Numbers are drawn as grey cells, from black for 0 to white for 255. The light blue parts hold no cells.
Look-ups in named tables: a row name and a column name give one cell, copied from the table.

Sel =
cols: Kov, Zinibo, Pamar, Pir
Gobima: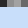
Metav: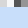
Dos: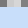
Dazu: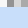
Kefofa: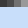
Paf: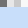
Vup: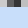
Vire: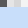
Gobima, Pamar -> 162
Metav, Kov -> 215
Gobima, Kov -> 40
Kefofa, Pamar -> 113
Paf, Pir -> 248
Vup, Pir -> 191
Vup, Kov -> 203
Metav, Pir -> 149
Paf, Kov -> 113
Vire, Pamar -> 215
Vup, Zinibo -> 96
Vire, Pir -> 243
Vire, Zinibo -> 229
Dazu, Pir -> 170
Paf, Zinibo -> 231
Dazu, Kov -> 247
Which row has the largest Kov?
Dazu

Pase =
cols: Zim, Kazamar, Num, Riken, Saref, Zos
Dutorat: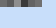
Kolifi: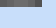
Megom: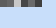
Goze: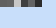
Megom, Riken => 70
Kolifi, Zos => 82
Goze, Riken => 63
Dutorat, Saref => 99
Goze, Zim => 96
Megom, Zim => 93
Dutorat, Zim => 109
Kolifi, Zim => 93
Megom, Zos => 63
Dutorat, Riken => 58
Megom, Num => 200
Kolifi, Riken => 108
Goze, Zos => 44
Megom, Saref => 106
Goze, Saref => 100
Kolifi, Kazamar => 100
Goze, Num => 199
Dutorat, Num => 142
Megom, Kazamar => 102
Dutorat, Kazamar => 91

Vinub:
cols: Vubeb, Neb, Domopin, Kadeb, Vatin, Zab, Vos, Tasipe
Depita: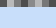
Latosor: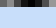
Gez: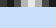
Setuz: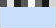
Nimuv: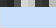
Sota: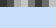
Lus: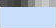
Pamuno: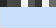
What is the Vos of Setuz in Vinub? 24
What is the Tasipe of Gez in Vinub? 28
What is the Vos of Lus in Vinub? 199
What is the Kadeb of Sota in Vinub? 197
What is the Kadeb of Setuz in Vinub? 86
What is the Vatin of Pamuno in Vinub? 88
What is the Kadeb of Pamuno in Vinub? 244
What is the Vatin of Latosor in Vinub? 2
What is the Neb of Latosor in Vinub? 140
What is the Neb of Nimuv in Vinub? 38
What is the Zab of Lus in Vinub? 183
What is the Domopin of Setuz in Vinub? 36
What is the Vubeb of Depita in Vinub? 86
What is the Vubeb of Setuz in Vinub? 83
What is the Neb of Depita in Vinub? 186
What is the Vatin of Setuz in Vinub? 251
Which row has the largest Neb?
Setuz

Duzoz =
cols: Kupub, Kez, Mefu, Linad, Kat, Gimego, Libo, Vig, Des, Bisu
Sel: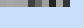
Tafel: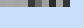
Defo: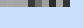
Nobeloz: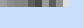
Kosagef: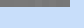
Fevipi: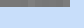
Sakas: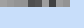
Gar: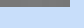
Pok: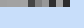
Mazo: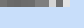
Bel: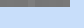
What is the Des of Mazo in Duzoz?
112
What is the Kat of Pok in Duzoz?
69
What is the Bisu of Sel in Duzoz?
54
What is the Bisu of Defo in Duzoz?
52
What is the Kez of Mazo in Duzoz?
106
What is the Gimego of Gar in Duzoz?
122
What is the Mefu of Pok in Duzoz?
162
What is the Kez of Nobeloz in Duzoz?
141
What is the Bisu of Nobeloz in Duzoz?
222
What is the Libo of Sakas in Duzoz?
158
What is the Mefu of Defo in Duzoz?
165
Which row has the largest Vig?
Mazo

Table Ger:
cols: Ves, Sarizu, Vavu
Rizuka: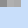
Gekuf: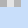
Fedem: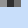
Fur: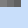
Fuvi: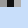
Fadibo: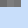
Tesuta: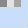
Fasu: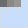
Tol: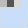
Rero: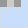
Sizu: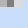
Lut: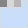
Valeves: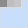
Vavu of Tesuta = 164
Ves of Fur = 126
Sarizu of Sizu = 127
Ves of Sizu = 181
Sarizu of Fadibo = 126
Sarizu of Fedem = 47
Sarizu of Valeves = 190
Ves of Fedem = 147
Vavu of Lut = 181
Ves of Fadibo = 110
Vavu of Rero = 154
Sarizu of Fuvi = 17

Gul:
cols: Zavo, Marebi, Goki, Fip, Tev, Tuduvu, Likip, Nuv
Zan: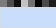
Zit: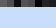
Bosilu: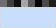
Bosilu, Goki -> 15
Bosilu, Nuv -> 29
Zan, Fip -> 194
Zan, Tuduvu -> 5
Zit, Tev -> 76
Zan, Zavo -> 125
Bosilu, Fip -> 165
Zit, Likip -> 35
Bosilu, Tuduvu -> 5
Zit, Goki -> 15
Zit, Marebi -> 77
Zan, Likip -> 74
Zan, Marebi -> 76
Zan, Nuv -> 29
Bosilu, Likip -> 74
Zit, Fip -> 83
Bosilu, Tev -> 90
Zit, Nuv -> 29
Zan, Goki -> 15

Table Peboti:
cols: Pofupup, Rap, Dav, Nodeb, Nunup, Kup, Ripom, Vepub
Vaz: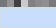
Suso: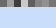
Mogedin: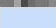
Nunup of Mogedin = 109
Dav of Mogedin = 162
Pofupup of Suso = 107
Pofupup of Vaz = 118
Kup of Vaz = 138
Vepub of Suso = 118
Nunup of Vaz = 129
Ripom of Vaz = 143
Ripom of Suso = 145
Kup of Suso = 133
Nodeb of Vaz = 202
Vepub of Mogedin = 136
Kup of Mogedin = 120
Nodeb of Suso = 201
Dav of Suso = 62
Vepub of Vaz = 122
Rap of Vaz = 148
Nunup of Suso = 95
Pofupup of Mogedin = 123
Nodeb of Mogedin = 75
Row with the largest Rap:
Suso

